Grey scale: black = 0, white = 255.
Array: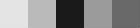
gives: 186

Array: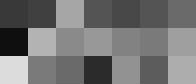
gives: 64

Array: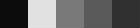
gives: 225

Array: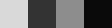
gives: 51

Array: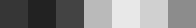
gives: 34

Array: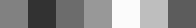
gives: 50

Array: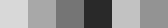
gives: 168
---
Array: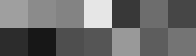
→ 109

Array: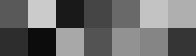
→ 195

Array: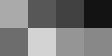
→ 65

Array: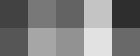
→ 196

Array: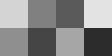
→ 90

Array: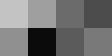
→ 107
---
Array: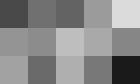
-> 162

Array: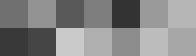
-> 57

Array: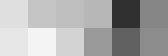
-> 230

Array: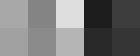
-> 161

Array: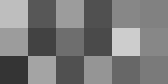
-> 52

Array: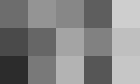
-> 44

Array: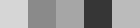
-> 214
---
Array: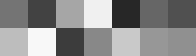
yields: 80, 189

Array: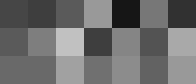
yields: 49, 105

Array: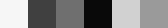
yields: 154, 246

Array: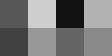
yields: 179, 65

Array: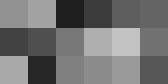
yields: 100, 169

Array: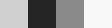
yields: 249, 208

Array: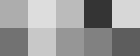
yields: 215, 114

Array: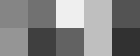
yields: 83, 149
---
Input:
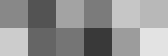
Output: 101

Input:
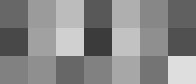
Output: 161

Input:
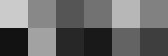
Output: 162

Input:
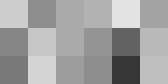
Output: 198

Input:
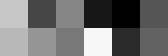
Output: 149

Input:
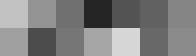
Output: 76
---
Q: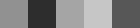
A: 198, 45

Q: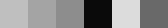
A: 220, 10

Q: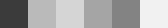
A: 241, 59

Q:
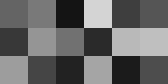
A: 212, 20

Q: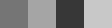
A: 200, 55

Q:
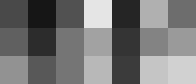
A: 229, 22

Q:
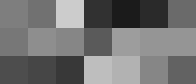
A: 204, 27
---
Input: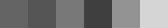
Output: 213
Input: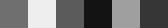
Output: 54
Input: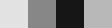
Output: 184
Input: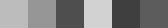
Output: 92
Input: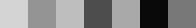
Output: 120
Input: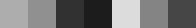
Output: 70
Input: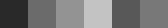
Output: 120
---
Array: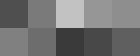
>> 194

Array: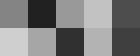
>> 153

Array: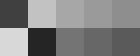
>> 167

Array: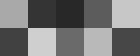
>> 40

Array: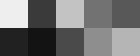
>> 195

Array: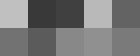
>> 64

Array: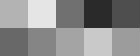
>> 112
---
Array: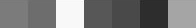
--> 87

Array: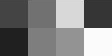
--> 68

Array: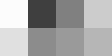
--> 140

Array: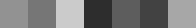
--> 93

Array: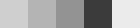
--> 180

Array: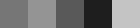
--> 118

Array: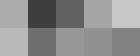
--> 110

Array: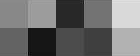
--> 63

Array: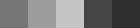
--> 118

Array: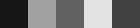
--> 97
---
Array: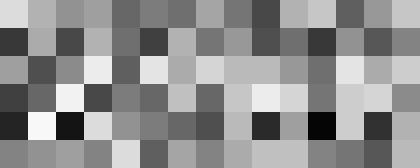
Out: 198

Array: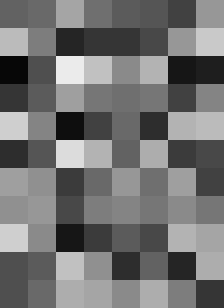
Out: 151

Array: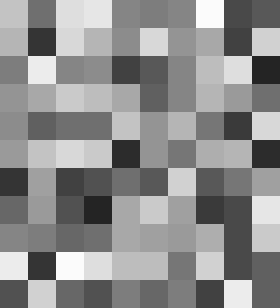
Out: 88

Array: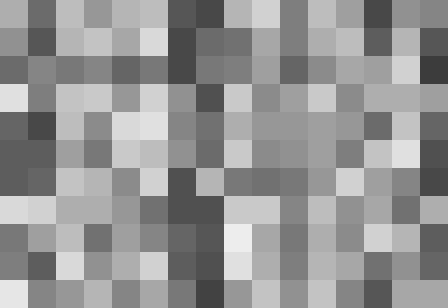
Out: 133

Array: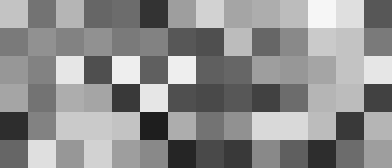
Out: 87
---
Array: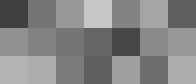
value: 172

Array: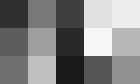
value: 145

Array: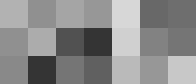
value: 200

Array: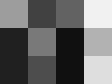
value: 222

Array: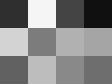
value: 110

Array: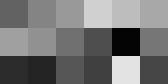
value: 70
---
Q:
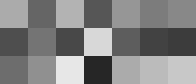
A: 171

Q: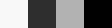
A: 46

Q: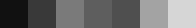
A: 79

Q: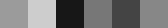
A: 119

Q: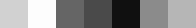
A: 16

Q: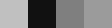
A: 17

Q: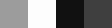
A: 253
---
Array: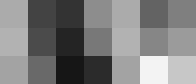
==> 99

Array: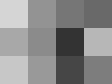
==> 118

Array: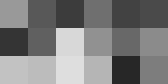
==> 66

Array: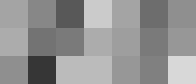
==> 109

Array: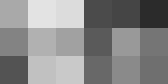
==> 69

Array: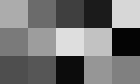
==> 27

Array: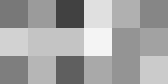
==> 176

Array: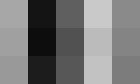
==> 201

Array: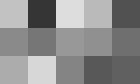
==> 186

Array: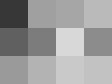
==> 166
